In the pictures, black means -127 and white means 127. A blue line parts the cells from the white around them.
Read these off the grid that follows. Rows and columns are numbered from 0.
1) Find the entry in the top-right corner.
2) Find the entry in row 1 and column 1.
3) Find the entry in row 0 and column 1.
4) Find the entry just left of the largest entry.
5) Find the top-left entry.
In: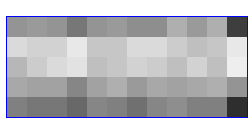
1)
-65
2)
82
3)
26
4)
63
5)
20

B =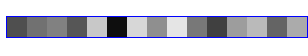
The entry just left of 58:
29
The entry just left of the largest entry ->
15

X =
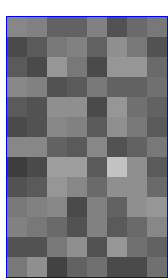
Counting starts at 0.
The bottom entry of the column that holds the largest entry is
-53
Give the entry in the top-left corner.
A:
7
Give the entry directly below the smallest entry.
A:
-45
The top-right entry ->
-7
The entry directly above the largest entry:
-45
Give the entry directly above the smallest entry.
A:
7
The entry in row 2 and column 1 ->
-53
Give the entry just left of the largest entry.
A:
-37
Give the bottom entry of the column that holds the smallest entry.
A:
-7
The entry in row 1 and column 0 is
-53
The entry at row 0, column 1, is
1
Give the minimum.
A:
-67
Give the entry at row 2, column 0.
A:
-37
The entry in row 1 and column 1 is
-37
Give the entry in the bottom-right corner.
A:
-15
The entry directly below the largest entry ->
15
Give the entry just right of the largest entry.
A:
15

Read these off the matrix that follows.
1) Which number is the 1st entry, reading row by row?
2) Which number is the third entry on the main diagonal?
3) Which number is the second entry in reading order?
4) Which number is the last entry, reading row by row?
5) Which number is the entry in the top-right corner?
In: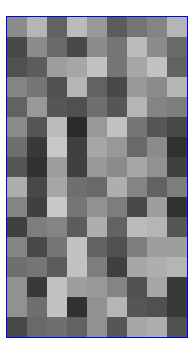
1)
11
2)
30
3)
53
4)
-47
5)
53

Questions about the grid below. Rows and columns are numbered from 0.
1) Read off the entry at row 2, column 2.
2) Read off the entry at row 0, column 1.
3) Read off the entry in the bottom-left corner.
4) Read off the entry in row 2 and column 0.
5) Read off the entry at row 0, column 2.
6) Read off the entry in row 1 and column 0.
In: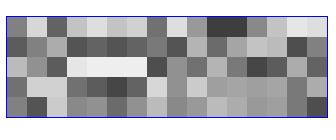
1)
-35
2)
87
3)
1
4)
59
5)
-28
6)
-35

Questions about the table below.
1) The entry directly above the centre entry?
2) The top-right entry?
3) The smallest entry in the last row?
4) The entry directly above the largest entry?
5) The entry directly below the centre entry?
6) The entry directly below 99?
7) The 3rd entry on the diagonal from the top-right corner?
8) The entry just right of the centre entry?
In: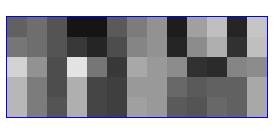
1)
5
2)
69
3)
-64
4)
-71
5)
25
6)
47
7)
-84
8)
25

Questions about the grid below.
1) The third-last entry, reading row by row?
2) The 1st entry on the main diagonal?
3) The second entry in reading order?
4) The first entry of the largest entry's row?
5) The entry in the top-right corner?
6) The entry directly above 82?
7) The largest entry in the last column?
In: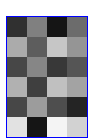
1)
-106
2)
-79
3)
0
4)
98
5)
-19
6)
-91
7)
82
